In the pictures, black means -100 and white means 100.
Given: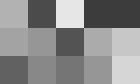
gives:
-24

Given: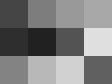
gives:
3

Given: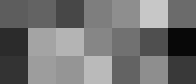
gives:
-60

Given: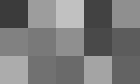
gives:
35

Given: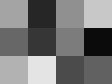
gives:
40

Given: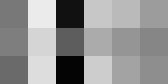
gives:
-17

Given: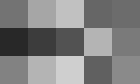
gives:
2

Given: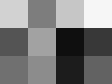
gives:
-12
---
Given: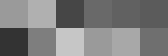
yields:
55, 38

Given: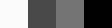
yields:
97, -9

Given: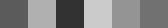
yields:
59, 38

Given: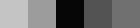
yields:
54, 22

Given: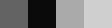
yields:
62, 33

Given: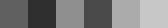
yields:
56, 34
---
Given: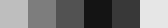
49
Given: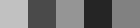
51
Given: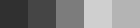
-62
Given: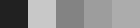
-74
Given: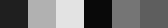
-76
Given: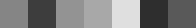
4
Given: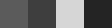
-29
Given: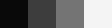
-93
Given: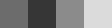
-15
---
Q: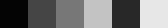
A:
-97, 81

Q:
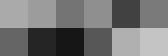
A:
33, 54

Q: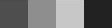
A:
-39, -73

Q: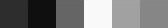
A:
-65, 5

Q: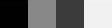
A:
-99, 89

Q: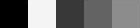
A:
-100, 10

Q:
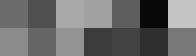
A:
-16, -6

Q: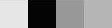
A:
80, 42
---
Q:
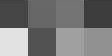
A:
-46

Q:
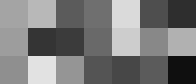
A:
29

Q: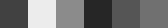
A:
-49

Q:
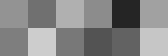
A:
15

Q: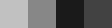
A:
51

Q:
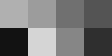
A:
38

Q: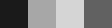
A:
-80
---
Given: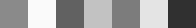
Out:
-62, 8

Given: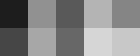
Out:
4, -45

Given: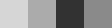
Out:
8, 68

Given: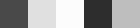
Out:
49, -43

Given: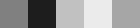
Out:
30, 0

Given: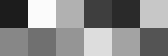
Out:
56, 6

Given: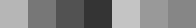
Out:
5, 43

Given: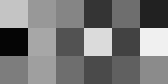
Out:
-74, -2

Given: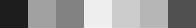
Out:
-37, -77

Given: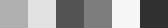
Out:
-62, 38
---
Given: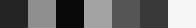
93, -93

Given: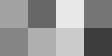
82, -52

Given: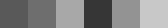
57, -58

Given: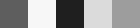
94, -76

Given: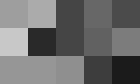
57, -79

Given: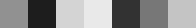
83, -77
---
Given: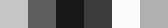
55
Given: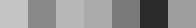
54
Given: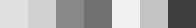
76
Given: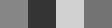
6
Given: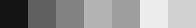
-85
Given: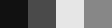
-87
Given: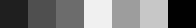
-76
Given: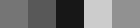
-8
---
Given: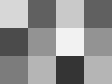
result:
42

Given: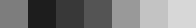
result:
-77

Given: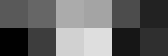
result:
-52

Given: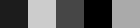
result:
60

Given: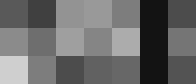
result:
-2

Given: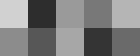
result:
-32

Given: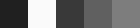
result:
96

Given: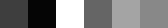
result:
-96

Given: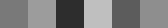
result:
22
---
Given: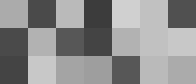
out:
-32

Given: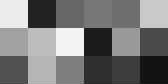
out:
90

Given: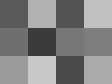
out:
-7

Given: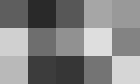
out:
14

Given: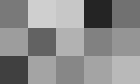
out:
40

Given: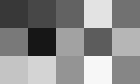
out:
27
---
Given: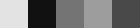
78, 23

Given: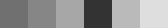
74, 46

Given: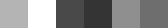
100, 41

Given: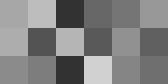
64, 48

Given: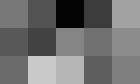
58, 43

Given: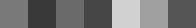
64, 25

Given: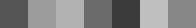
50, 39

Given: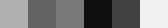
89, 38

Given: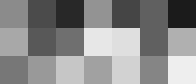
87, 81

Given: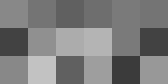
52, 41
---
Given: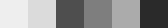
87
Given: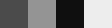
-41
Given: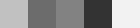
51
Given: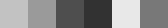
52
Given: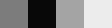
-3
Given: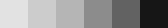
77
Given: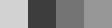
65
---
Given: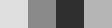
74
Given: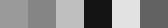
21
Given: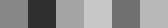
6
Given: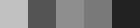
51
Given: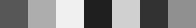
-32
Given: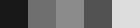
-81
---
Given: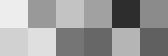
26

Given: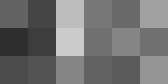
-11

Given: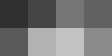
-46

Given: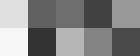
-14

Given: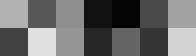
-97

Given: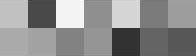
68

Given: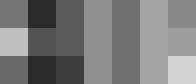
-13
